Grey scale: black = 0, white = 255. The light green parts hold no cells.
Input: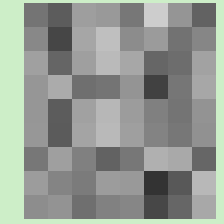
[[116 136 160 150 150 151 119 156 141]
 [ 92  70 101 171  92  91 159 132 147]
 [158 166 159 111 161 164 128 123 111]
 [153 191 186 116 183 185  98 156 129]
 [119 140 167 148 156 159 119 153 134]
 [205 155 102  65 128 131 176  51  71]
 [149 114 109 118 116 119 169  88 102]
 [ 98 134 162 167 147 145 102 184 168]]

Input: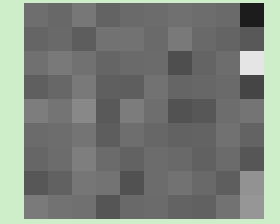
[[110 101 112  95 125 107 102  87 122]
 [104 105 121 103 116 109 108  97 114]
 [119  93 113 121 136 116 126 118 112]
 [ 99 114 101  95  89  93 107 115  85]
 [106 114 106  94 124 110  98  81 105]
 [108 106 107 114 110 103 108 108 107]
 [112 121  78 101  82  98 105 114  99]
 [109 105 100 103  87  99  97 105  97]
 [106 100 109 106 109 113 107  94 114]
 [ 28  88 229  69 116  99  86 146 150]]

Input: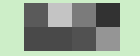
[[ 90  73]
 [196  73]
 [123  81]
 [ 50 149]]

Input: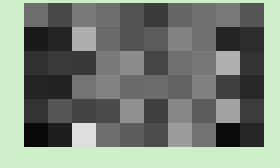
[[110  25  49  36  51   8]
 [ 72  36  59  34  85  30]
 [122 174  56 116  68 222]
 [110 105 122 131  75 110]
 [ 82  83 140 106 144  93]
 [ 59  91  69 108  64  76]
 [102 131 112  99 135 156]
 [112 113 119 128  92 114]
 [121  37 176  63 162  11]
 [ 86  44  51  40  60  38]]

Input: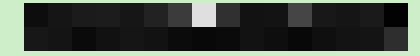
[[ 13  23]
 [ 21  20]
 [ 27  10]
 [ 28  17]
 [ 22  21]
 [ 34  18]
 [ 59  11]
 [223   8]
 [ 48  10]
 [ 18  18]
 [ 19  14]
 [ 69   8]
 [ 24  15]
 [ 21  19]
 [ 26  20]
 [  2  46]]

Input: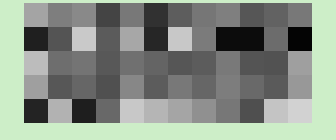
[[164  31 188 159  35]
 [126  84 110  87 178]
 [137 201 116 102  30]
 [ 68  91  88  80 104]
 [120 167 112 135 200]
 [ 49  38 100  92 181]
 [ 93 200  86 120 165]
 [118 123  92 102 144]
 [127  12 121 125 119]
 [ 86  12  84 105  79]
 [ 98 108  82  90 196]
 [120   4 159 152 210]]

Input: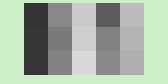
[[ 52  54  53]
 [135 123 130]
 [202 207 216]
 [ 92 130 138]
 [187 179 174]]
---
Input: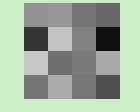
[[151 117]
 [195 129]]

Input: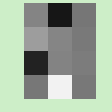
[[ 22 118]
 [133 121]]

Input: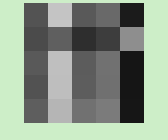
[[196  89]
 [ 95  46]]

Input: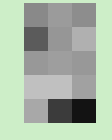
[[155 141]
 [150 176]]

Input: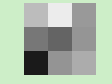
[[236 153]
 [100 149]]

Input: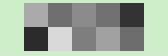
[[111 139]
 [217 126]]
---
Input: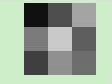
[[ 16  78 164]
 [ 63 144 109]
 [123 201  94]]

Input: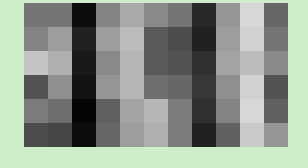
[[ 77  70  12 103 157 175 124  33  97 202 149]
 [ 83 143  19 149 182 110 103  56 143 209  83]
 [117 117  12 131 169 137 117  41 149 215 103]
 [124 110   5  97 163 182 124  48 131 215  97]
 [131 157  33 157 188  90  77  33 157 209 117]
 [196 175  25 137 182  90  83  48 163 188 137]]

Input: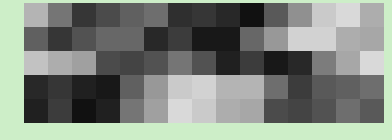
[[ 32  60  17  32 117 160 217 202 173 167  75  68  82 110  89]
 [ 40  54  32  24  96 152 202 210 180 180 110  60  89  96 110]
 [ 96  54  82 103 103  40  60  24  24 103 152 210 210 173 167]
 [180 117  54  75  96 110  47  54  40  17  89 144 202 217 173]
 [194 173 160  75  68  82 117  82  32  60  24  40 124 167 217]]

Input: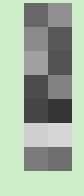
[[ 69  53]
 [ 76 130]
 [103 144]
 [123 110]
 [138  88]
 [160  82]
 [207 214]]

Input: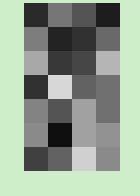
[[ 42 118  84  29]
 [ 49 215  98 112]
 [ 64  98 208 138]
 [125  35  49 105]
 [131  84 161 112]
 [138  15 161 146]
 [168  56  70 181]]

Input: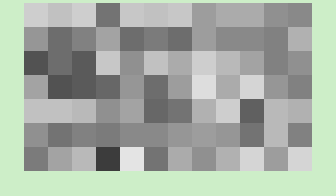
[[ 82 109  90 199 144 193 171 206 185 163 129 144]
 [123 163 185  60 228 115 171 144 177 213 157 213]
 [144 115 129 123 137 137 150 157 150 115 185 129]
 [150 109 129 163 109 123 109 157 137 137 129 177]
 [163  82  90 103 150 109 157 221 171 213 150 129]
 [193 193 185 144 163 103 115 177 206  96 185 177]
 [206 193 206 115 199 193 199 157 171 171 144 137]]
